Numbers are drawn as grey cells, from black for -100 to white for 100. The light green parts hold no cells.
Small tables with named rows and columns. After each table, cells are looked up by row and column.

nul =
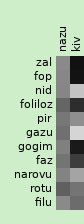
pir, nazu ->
-7
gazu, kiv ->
67
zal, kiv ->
-87
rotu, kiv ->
-9
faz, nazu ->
-9
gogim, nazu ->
0
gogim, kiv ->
-80
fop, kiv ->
-85
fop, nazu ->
6
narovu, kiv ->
29
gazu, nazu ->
-12
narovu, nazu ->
3
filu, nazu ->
8
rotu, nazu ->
-25
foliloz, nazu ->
-21

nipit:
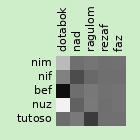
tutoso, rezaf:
-12
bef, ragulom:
-6
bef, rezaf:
-11
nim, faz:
-11
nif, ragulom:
-18
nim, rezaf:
-12
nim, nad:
-13
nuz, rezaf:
-13
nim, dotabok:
46
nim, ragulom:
-8
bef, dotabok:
-88
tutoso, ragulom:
-54
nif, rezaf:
-13
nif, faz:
-13

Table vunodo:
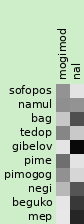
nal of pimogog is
68
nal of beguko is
-56
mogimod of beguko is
80
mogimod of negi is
44
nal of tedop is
58
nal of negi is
-33
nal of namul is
15
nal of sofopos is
78
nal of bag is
-38
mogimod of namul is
12
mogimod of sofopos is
15
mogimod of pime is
-13
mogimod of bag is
56
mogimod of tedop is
5
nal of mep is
-71

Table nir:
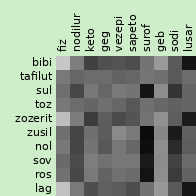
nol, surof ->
-89
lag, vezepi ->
-29
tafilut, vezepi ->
-22
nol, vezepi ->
-7
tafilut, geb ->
-13
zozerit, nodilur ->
-3
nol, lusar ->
-27
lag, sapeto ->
-39
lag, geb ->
19
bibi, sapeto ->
-40
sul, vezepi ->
-5
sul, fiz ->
-14
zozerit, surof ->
-10
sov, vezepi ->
-7
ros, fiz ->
-11
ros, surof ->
-85
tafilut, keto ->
-15
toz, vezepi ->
-19
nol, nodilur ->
-47
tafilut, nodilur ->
-20

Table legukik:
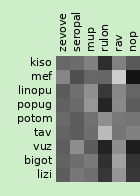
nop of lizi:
-57
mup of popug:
18
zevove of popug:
-24
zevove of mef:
4
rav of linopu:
6
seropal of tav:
-28
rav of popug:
8
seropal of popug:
-17
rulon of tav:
47
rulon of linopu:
-56
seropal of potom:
-27
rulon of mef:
-20
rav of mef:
60
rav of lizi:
17
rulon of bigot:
-62
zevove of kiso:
-19
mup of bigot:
-5
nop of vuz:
-77
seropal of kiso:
-15
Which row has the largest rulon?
tav

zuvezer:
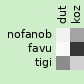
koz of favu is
-58
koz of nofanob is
28
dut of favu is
95
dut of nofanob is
90
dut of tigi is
10
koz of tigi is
63

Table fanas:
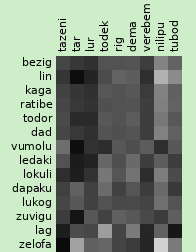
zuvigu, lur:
-32
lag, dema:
-4
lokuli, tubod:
-41
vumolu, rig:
-32
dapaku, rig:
-49
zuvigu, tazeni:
-53
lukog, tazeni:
-45
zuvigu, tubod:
-26
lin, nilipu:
39
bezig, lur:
-62
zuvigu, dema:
-31
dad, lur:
-62
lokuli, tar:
-77
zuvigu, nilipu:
-53
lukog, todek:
-36

